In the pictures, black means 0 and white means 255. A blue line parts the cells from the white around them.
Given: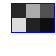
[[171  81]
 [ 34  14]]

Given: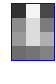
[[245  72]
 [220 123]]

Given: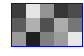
[[229 147]
 [176  80]]

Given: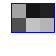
[[ 22  33]
 [194 180]]

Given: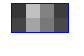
[[193 130]
 [164 120]]

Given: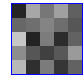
[[167 119]
 [111 132]]

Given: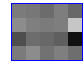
[[119 108]
 [127 123]]

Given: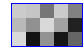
[[197 118]
 [145 217]]

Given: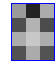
[[ 36 171]
 [179  76]]
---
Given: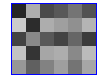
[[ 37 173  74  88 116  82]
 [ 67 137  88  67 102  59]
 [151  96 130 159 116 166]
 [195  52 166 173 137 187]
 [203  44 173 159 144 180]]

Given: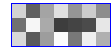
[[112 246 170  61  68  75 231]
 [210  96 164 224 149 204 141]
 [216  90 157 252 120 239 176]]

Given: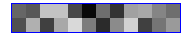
[[ 80 176  64 168 217 125  43 139 209  64 117 154]
 [102  88 195 195  72   8 110  51 161 168 133 110]]

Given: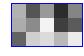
[[ 99 207 219 184 235]
 [172 139 243  63  91]
 [178  85 153  44 133]]

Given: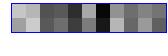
[[160 204  89 110  61 124  24 182 103 154  96]
 [198 182  82  89  46 168   8 146 110 131 116]]

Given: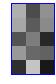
[[ 47 196  24]
 [ 83 125  40]
 [153 104  98]
 [167  91 138]
 [175  76 145]]

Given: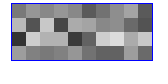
[[ 51 206 178 178  58  98 206 221 171 200]
 [121 150 136 150 136  90 114 142 164  90]
 [157 129 121 129 150 114  98  98 157 106]
 [185  83 200  70 171 164 136 142 106  83]]

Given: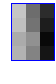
[[171 145   9]
 [178 131  21]
 [191 115  29]
 [197 109  44]]
